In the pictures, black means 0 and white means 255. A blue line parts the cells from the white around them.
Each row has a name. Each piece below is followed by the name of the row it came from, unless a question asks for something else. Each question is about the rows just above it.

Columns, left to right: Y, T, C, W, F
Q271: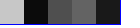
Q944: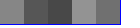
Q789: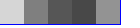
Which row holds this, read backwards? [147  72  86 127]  Q789
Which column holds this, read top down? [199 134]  Y
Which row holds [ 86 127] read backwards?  Q789
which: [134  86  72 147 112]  Q944

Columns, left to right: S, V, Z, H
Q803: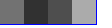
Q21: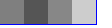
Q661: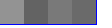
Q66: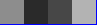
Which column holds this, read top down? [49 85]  V
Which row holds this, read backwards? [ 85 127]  Q21
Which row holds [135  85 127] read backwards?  Q21
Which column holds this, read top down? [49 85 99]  V

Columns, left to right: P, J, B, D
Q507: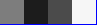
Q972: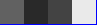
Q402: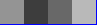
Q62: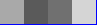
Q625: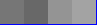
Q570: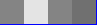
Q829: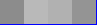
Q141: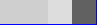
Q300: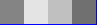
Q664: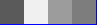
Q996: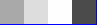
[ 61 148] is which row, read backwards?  Q402
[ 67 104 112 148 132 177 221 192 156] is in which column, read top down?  B

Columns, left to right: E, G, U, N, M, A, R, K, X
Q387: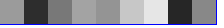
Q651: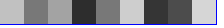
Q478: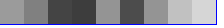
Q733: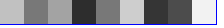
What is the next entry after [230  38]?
[136]
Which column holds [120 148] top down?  M
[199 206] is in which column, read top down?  A
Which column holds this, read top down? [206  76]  A
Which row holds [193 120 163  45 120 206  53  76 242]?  Q733
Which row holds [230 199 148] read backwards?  Q387

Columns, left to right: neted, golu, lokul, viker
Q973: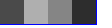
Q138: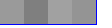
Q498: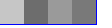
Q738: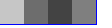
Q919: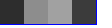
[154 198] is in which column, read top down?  neted
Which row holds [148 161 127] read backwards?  Q138
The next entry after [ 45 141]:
[161]
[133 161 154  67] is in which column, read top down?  lokul
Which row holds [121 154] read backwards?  Q498

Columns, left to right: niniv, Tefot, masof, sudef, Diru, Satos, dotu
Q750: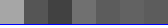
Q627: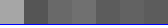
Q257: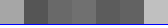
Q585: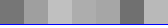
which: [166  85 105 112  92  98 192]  Q257
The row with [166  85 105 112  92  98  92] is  Q627

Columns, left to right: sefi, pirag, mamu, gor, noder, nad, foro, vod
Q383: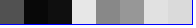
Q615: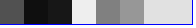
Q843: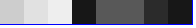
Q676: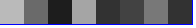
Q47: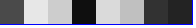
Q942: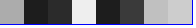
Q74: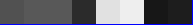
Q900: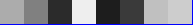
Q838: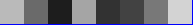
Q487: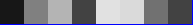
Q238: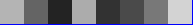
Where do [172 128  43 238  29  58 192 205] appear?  Q900
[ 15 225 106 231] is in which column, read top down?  pirag
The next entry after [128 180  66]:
[225]
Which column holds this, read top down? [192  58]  nad
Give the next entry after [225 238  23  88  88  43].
[23]

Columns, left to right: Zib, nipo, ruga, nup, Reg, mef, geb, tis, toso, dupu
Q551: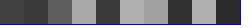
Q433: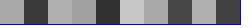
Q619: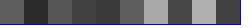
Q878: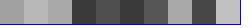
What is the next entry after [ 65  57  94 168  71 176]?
[65]
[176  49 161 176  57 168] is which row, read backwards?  Q551

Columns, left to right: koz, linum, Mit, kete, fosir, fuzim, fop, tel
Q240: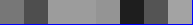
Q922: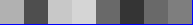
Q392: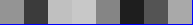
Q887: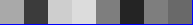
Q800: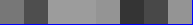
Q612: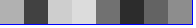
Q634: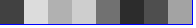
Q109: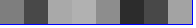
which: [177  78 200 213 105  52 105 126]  Q922
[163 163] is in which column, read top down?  tel
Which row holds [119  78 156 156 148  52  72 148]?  Q800
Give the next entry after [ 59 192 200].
[133]
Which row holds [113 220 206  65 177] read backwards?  Q612

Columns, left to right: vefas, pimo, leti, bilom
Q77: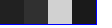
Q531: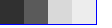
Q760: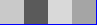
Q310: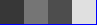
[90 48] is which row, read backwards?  Q531
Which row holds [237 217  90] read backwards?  Q531
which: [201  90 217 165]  Q760
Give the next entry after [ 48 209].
[26]
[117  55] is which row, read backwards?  Q310

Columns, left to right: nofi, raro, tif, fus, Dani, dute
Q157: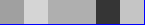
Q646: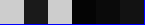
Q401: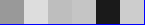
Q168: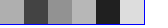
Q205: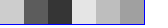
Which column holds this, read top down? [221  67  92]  raro
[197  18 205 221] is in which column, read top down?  dute
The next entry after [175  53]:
[197]
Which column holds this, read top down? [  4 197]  fus
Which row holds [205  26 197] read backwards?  Q401

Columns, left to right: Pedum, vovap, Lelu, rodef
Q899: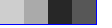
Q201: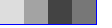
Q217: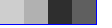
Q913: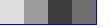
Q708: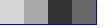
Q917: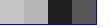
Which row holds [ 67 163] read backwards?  Q201
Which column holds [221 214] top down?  Pedum
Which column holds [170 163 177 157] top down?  vovap

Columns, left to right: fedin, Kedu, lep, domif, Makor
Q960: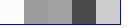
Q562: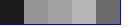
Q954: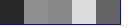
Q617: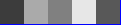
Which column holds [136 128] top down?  lep
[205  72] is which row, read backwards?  Q960

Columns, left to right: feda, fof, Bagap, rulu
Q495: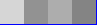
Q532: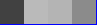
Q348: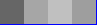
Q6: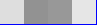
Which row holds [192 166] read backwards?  Q348
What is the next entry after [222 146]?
[152]
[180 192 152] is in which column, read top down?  Bagap

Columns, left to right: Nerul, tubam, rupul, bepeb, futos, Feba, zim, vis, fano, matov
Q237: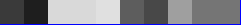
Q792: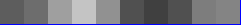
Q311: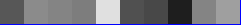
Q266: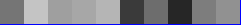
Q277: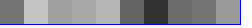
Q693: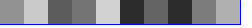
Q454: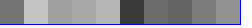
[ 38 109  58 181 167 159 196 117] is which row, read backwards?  Q266
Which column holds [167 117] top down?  bepeb
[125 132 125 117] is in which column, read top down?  fano

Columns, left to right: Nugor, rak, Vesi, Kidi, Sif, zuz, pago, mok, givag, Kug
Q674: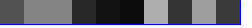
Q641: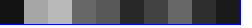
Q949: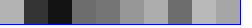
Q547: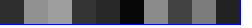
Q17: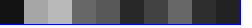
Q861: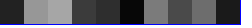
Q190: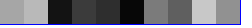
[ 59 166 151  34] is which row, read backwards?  Q861
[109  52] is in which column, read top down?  Kidi
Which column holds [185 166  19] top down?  Vesi
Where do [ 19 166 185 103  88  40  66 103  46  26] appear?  Q641

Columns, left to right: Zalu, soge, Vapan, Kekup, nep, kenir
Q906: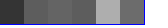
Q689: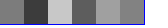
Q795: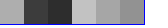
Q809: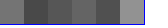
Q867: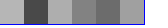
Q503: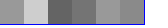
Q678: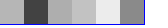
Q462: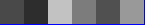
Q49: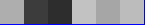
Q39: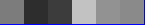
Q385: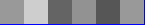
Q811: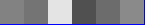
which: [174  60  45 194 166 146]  Q795
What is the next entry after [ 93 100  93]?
[174]
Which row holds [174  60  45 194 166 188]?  Q49
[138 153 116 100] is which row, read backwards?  Q503
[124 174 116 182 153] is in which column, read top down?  Zalu
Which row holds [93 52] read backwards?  Q906

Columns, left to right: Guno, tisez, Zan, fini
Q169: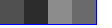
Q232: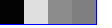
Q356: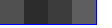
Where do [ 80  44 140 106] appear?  Q169
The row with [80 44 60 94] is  Q356
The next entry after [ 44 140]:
[106]

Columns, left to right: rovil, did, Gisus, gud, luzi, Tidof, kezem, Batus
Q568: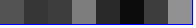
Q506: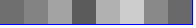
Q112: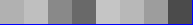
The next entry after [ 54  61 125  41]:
[12]
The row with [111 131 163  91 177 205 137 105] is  Q506
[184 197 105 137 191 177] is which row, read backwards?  Q112
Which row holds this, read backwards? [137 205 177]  Q506

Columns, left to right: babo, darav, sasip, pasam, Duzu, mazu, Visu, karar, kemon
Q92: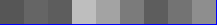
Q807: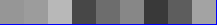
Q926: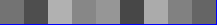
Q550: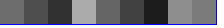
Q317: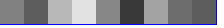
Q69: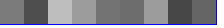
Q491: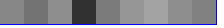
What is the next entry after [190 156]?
[115]
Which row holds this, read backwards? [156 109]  Q69
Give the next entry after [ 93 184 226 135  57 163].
[109]
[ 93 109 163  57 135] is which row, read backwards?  Q317

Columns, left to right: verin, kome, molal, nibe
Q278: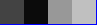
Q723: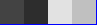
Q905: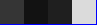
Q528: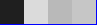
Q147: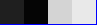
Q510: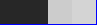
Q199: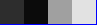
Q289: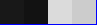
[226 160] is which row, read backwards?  Q199
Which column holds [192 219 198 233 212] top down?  nibe
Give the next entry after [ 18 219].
[204]
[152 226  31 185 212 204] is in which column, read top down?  molal
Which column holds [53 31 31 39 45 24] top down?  verin

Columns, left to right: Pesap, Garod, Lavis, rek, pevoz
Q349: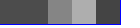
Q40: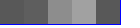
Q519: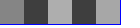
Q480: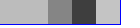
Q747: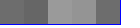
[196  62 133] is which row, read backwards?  Q480
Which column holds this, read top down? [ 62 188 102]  Garod

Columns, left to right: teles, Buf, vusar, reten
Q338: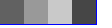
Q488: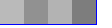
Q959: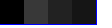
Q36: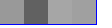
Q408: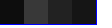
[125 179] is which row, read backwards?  Q488
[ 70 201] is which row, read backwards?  Q338
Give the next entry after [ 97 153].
[201]

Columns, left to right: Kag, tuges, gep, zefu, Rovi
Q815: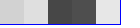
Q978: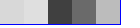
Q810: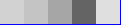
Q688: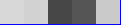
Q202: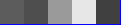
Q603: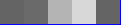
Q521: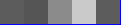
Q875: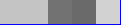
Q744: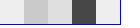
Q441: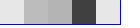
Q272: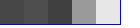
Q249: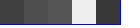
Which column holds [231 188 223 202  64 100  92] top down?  Rovi
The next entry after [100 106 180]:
[216]
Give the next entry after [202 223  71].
[238]
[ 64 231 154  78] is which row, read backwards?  Q202

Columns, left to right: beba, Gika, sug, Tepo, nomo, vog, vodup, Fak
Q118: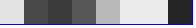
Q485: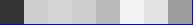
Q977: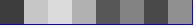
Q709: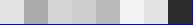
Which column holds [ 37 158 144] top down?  Fak
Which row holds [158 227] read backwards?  Q485

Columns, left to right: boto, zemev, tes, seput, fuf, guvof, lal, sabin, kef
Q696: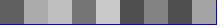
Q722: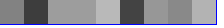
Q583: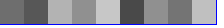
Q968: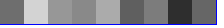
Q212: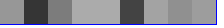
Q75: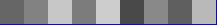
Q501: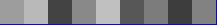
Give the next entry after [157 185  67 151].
[137]
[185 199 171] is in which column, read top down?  fuf
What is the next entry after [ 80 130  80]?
[163]

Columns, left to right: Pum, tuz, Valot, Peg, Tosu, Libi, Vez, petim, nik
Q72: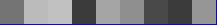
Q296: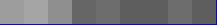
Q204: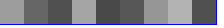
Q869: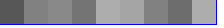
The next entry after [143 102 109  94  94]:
[109]
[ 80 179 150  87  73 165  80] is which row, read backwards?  Q204

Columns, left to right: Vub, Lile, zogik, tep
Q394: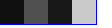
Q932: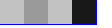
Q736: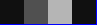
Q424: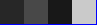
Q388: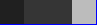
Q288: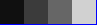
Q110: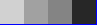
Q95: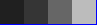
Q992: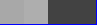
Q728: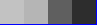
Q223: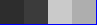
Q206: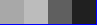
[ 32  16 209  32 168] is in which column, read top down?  Vub
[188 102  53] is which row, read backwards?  Q95
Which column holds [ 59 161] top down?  Lile
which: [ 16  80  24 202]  Q394

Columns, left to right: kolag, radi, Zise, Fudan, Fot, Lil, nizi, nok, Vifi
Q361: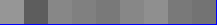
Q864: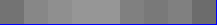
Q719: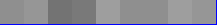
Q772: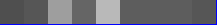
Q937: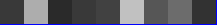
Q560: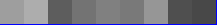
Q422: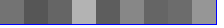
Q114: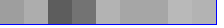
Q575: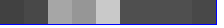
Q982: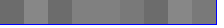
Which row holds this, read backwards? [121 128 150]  Q864
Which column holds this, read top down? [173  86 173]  radi
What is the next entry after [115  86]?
[101]
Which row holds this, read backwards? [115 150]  Q719

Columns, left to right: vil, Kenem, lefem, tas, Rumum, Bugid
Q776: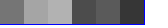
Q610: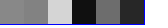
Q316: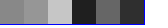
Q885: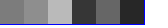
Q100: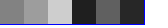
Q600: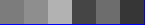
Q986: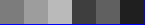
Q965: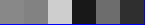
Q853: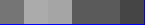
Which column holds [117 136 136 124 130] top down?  vil
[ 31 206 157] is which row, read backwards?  Q100
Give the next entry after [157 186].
[62]

